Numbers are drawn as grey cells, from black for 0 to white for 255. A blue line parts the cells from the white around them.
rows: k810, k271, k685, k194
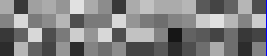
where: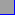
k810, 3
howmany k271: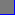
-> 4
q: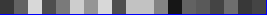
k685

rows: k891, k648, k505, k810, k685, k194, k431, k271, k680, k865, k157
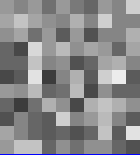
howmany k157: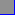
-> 3
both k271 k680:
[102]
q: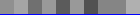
k505
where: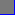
k891, 6
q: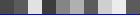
k194
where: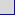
k810, 3

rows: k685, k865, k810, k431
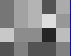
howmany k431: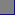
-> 2
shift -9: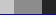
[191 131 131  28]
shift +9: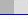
[189 230]
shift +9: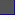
[92]
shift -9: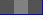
[ 74 120  74]

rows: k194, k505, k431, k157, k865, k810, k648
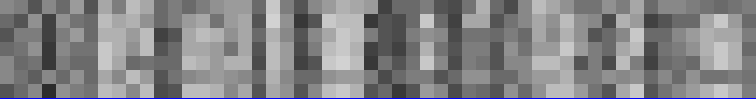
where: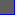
k810, 3
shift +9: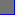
[124]
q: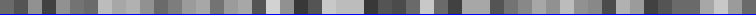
k505

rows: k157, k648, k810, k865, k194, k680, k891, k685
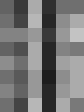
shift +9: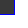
[66]
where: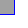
k194, 5

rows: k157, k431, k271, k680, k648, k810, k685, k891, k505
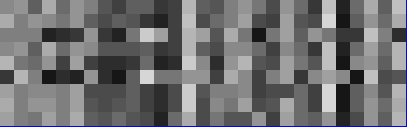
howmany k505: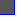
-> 4
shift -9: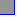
[139]
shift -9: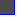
[66]

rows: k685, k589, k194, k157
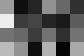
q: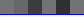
k194
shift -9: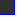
[39]
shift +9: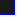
[34]
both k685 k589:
[37]
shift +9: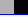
[187  14]
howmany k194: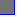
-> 3

